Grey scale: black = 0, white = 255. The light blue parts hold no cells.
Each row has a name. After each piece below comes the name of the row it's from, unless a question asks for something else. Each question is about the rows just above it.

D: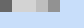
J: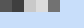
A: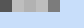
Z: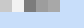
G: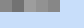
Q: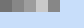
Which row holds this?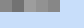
G
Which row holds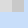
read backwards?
J
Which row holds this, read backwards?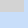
D
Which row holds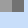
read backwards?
G
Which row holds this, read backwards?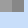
Q

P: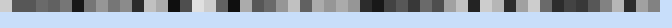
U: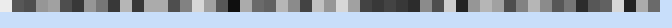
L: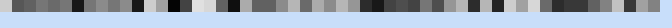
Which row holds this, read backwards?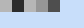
L
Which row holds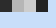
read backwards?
P
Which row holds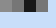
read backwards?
L
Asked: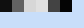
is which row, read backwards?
L
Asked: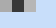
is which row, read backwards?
U

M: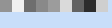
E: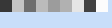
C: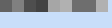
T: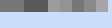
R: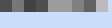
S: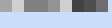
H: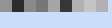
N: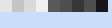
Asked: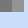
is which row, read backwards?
T
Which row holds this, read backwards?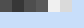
N
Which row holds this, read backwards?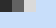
M

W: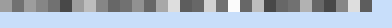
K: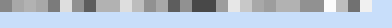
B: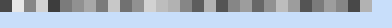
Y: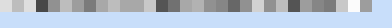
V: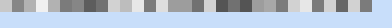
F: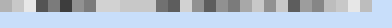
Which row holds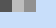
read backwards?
Y
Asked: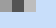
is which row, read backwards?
Y
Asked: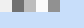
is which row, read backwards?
K
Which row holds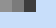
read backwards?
B
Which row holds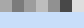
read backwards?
Y
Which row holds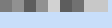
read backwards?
F
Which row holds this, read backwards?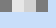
V

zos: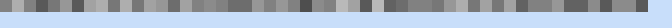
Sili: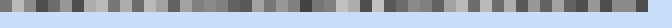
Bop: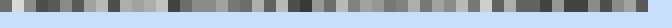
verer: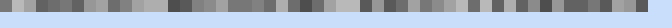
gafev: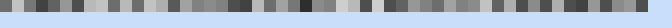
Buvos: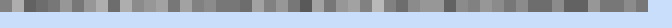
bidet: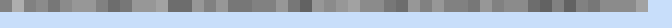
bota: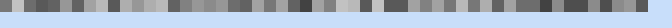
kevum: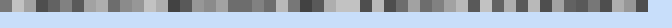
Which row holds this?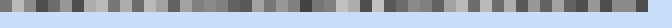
Sili
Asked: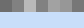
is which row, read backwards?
Buvos
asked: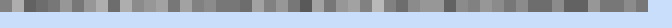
Buvos
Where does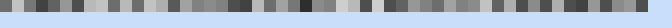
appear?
gafev
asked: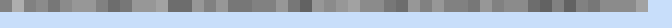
bidet

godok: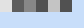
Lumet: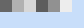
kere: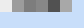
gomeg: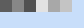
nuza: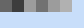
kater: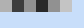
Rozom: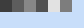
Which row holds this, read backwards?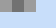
nuza
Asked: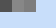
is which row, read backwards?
kere
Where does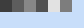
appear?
Rozom
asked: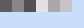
gomeg

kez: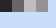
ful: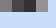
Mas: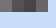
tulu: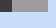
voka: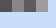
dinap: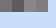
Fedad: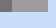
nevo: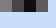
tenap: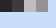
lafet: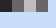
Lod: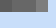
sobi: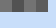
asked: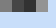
ful
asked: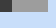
tulu
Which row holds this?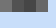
Mas
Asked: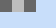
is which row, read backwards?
lafet
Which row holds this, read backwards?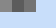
dinap

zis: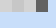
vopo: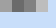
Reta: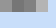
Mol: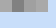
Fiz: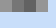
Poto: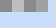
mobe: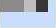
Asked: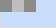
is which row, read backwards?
Poto
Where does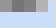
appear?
Reta

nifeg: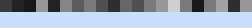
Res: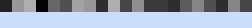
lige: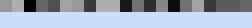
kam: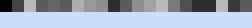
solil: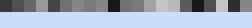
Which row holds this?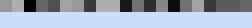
lige
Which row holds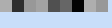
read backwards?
Res
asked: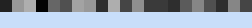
Res
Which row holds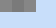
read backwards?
solil
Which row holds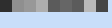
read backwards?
kam

